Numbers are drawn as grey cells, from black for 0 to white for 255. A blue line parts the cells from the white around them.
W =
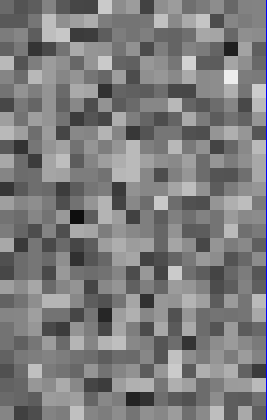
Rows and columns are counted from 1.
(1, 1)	106
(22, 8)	82
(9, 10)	126
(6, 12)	151
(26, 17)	124
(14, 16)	92
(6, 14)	170
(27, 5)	115
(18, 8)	158
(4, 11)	75
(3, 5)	199
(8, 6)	136
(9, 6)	59
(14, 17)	124
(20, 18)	124
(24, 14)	170
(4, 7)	149
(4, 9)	116
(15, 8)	180
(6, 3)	184
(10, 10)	55
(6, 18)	124
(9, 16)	92
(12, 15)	108
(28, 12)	118
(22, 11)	49
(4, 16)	100
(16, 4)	115
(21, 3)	167
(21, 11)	127
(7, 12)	110
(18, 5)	106
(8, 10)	106
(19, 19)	140
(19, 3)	118
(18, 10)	156
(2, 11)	118
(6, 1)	133

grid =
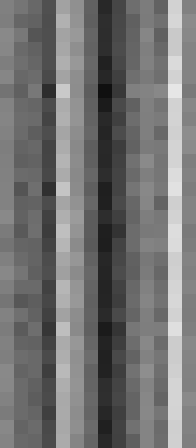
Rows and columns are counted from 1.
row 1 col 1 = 128
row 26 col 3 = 105
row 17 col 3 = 111
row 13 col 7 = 103
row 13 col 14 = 130
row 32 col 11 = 132
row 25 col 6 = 151
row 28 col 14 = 129
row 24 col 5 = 190
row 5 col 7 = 104
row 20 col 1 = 136
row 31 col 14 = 130
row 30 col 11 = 136
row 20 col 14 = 128
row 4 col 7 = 99
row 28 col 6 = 148
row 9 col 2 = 109
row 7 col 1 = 115
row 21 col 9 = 66
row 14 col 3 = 111
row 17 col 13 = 221
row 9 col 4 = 68
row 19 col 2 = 107
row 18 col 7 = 90
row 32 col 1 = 132
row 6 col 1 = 134
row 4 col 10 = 101
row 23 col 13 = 210
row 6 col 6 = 142
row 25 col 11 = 136
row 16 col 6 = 155
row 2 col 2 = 102
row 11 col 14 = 139
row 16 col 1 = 137
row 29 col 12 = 100
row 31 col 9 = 66
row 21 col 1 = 127
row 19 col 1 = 128

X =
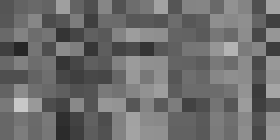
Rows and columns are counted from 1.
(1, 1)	85
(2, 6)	125
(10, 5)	43
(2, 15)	93
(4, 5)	140
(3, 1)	105
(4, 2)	38
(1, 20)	164
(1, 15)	133
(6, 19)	85
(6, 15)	103
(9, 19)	82
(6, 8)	70
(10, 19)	72
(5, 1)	104
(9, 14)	100
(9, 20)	144
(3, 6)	69
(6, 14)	111
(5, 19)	73
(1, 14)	132
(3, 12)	143
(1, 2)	99
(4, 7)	54
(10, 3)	105
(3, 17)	106
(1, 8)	134
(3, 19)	72
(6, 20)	145
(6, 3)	99
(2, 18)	143
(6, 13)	86
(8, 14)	66
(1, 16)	105
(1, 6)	99
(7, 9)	115
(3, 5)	52
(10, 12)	145

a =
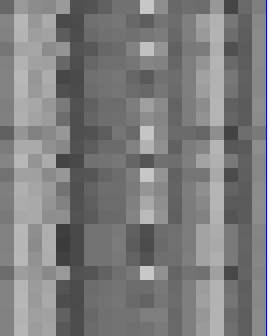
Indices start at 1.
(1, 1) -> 103
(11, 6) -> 82
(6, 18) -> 97
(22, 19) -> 136
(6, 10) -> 103
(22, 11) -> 99
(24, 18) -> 95
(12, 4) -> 172
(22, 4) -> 169
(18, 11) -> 75
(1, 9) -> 113
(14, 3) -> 165
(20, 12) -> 145
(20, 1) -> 109
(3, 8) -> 112
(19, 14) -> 126
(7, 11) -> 104
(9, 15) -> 146
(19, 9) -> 120
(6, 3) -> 150
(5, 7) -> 103
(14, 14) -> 125
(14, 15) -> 143
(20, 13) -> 101
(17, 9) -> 121
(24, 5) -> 88
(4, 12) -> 148
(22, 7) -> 110
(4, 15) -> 123
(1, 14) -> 110
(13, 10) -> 126
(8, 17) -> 96
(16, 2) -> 167
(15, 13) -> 98
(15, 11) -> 168
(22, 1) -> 131
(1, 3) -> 140
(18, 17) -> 122
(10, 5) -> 151

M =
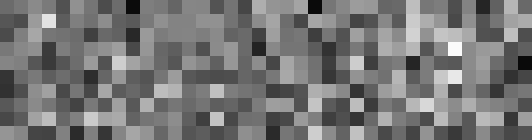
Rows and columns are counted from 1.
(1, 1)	107
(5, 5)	85
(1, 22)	164
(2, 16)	145
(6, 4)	94
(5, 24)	62
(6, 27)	126
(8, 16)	94
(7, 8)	167
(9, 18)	111
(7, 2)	78
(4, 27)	86
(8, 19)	124
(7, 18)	116
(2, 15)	145
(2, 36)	117
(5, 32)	92
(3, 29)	138
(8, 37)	121
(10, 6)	43
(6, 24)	55
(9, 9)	170
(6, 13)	156
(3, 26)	160
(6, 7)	45
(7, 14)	112
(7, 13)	179
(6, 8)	102
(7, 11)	90
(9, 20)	64
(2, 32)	150
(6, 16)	76
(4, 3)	144
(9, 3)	162
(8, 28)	121
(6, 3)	121
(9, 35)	186

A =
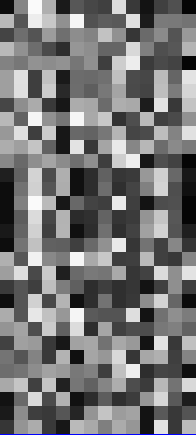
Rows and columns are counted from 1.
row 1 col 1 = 13
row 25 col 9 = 168
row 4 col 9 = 101
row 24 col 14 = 97
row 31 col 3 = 172
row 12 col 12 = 79
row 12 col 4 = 164
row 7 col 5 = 41
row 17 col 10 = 66
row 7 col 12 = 190
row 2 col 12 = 122
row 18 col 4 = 97
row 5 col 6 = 118
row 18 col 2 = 116
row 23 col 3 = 231
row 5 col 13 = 67
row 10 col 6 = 104
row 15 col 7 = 67
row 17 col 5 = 180
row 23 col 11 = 19
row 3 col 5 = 111
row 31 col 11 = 19
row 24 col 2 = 163
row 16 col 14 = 5
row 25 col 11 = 19
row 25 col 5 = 23
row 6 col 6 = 108
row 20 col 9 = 169
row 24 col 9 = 64
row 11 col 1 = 173
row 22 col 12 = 211
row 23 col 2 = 85
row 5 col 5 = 146
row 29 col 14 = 29
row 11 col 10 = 134
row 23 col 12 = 113
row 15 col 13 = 80
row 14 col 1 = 13
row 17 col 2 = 100

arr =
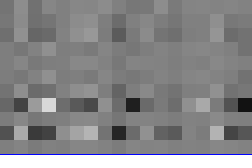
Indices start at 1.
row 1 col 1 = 116
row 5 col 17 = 131
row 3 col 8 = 124
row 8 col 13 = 109
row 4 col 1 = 126
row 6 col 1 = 125
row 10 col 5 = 143
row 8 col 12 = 122
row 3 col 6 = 144
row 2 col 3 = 112
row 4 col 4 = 144
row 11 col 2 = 132
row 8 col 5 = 109
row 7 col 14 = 127
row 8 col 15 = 169
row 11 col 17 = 133
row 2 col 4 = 117
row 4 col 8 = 133
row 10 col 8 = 115
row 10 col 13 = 90
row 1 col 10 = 119
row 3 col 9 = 91
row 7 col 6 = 142
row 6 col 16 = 131
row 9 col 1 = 124
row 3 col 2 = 145
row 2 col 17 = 120
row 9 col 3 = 119
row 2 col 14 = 128
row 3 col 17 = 108
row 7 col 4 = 112
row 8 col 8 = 144
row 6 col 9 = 124
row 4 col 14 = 133
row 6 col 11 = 125

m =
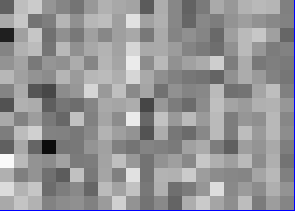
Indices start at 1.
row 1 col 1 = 96
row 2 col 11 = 161
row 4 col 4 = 117
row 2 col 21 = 130
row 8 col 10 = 173
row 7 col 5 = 140
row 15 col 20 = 157
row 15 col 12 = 137
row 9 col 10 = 235
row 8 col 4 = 94
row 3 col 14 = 144
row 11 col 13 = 122
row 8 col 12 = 152
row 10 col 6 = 120
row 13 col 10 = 225
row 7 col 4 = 71
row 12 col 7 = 125
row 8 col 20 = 178
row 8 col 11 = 70
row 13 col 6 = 193
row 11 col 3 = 101
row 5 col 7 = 133
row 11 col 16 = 125
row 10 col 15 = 136
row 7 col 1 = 132
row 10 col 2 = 188
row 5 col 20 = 127
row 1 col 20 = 181
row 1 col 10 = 163
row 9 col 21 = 135
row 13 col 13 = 177
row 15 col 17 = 142
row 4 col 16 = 110
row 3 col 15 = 133
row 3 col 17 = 159
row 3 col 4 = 112
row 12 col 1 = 249
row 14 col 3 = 198
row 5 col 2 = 163
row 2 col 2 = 199
